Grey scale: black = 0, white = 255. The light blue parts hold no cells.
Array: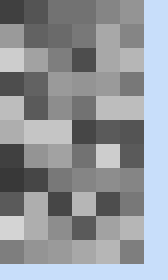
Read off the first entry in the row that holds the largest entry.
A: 212
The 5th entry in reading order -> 133
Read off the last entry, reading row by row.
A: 126
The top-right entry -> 148
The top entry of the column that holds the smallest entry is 64
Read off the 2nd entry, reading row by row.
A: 84
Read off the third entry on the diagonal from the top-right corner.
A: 77
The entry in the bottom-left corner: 126
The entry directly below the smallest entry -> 90
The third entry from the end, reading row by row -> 168
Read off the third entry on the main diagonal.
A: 126
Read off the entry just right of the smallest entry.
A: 70
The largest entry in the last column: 189
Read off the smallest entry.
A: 56
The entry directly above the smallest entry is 64

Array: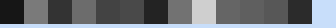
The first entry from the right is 43
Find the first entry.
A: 22
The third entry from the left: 51
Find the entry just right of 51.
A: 108

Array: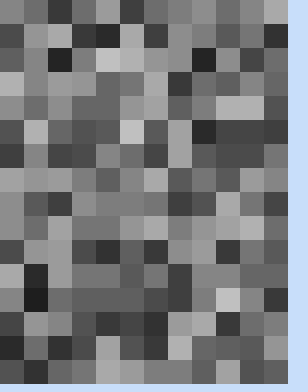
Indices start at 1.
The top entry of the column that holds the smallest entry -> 109
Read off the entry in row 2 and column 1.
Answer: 75
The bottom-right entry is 95
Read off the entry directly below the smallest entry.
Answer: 149
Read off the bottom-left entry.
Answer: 82
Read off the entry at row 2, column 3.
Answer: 169
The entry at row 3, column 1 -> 95
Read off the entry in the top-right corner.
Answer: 169
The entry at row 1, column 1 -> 133
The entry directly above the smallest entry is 42
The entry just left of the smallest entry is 133

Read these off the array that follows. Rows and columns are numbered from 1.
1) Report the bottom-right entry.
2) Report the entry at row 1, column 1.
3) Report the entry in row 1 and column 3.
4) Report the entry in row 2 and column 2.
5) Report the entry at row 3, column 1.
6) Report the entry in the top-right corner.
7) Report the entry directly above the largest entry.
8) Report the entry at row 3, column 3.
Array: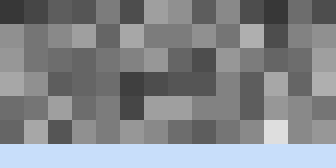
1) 151
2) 55
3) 93
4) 117
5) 151
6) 77
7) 151
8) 109

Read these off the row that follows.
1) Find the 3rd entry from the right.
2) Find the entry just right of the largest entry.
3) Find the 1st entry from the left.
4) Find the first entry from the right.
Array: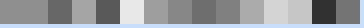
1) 198
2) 158
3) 143
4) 116
